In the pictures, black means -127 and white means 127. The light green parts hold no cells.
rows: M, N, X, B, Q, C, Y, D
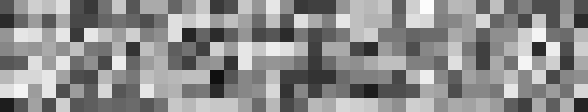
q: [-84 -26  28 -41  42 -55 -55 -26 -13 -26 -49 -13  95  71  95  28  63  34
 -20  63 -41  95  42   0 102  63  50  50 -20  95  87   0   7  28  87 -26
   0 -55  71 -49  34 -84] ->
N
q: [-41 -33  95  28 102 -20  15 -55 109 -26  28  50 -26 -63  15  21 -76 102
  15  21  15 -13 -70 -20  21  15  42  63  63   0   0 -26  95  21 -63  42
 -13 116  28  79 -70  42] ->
Q
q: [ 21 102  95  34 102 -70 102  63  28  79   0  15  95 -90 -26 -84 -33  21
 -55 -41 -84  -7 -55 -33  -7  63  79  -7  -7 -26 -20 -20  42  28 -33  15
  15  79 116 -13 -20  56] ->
X
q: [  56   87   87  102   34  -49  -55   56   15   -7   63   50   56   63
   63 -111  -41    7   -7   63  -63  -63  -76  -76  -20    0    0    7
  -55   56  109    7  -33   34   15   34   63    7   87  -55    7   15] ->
C
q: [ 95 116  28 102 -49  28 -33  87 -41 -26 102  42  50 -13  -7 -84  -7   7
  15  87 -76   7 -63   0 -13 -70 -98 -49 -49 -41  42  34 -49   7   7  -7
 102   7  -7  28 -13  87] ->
Y

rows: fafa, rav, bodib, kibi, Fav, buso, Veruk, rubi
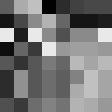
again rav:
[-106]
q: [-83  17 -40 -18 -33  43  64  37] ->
Veruk

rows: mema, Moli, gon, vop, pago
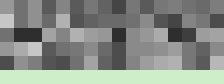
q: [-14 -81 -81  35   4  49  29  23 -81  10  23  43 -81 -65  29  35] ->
gon
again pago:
[-50]
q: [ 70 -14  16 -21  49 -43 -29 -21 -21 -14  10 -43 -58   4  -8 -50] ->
Moli

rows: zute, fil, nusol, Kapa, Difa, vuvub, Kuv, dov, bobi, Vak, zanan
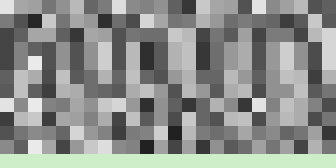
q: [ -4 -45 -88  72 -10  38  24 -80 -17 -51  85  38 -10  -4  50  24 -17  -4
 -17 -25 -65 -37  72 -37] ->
fil
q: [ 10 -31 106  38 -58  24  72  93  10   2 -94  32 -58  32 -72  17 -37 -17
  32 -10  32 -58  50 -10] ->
zanan

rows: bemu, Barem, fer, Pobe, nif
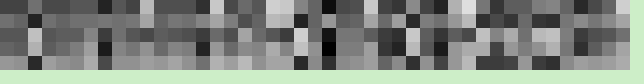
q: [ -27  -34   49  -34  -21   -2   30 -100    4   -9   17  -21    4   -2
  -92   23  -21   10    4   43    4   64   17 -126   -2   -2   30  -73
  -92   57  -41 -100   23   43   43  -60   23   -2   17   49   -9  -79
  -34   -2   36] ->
Pobe
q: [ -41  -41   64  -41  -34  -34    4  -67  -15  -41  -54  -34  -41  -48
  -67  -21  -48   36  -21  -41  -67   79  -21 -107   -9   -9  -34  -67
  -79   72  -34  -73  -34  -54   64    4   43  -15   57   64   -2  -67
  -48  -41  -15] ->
fer

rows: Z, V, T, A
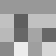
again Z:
[24]
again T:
[-24]
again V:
[65]
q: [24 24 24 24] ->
Z
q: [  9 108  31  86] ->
A
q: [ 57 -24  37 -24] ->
T

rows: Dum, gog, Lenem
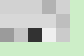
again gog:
[88]
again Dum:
[82]
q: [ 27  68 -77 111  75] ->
Lenem
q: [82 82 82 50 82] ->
Dum

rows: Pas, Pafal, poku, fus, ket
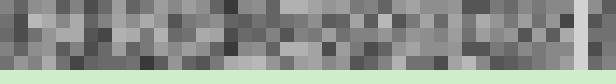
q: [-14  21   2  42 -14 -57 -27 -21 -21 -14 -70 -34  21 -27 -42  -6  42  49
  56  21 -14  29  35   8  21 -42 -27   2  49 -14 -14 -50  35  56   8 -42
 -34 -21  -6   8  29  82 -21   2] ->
ket
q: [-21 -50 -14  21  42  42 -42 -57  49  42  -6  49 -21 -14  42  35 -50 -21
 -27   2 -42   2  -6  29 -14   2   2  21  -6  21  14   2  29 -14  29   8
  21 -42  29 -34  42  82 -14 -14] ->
poku

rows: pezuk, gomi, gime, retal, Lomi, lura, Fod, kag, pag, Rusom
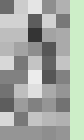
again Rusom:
[21]
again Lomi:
[68]
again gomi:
[82]
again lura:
[1]
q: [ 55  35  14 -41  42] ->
retal
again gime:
[62]
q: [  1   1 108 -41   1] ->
lura

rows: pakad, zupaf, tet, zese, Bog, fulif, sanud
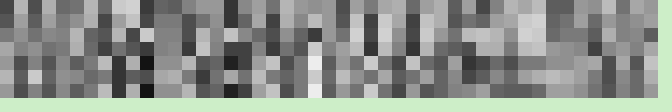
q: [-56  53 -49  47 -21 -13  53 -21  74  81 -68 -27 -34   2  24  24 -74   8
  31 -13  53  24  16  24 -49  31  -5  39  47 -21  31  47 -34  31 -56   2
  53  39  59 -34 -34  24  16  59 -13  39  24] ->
pakad
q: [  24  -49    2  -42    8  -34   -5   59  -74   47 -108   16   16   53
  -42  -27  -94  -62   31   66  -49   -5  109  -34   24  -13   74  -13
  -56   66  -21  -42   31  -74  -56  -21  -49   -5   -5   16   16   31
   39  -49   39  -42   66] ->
Bog

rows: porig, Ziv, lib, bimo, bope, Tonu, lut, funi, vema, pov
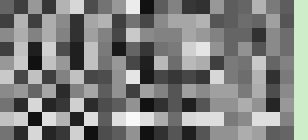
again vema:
[94]
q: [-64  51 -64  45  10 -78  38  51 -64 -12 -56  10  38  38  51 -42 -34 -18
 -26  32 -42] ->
Ziv
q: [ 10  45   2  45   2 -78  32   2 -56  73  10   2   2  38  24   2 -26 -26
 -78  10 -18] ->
lib
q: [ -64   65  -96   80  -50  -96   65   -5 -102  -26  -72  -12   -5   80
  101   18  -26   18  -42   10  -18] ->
bimo
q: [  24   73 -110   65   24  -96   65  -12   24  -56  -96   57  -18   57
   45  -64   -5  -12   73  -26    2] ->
bope

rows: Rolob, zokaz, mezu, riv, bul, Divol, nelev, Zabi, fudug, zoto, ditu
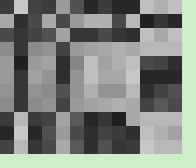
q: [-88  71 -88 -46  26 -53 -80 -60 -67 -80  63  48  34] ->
zoto
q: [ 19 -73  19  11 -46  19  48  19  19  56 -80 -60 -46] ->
nelev

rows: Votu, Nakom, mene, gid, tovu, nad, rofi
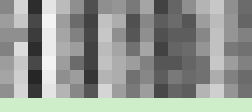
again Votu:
[15]
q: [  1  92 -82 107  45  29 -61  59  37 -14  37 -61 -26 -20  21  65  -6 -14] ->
gid
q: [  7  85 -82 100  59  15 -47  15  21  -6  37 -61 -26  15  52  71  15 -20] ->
Votu

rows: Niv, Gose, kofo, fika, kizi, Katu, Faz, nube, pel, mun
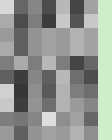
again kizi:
[-2]
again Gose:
[72]

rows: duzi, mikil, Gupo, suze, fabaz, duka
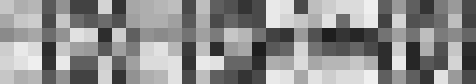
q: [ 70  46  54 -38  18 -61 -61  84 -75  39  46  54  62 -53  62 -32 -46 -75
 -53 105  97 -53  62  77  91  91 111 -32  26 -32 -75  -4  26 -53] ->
duzi
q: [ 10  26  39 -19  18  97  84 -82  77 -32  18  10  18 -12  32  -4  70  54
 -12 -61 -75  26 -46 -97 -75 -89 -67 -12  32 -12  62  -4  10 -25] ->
Gupo
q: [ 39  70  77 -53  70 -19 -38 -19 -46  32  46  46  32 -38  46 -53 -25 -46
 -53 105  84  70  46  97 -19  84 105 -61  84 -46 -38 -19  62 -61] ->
mikil

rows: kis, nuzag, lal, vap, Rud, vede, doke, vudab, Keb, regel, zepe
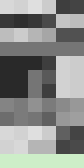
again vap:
[-10]
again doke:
[-86]
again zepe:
[53]

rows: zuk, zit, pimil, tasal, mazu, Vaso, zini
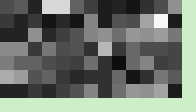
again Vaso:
[-78]
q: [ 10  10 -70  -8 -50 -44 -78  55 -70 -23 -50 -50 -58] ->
tasal
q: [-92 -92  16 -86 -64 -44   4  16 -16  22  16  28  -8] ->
pimil
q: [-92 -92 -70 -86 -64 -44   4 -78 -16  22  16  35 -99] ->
zini

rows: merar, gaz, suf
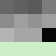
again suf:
[38]
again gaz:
[31]
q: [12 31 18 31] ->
gaz

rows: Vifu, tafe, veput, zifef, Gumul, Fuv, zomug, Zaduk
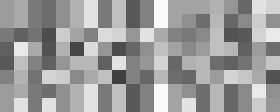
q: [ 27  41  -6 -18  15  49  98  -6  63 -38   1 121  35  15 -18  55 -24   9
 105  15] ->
zomug
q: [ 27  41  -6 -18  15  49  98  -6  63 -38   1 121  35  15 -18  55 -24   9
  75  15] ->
tafe
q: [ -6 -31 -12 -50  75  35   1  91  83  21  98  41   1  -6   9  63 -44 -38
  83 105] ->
veput

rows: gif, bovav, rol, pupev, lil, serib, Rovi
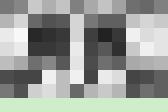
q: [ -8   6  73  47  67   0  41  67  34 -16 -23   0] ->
gif
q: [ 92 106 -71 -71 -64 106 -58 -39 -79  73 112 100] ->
pupev
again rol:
[-71]

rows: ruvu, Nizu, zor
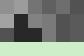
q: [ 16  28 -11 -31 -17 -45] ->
ruvu
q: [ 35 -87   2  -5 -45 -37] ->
Nizu
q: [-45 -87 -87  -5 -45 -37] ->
zor

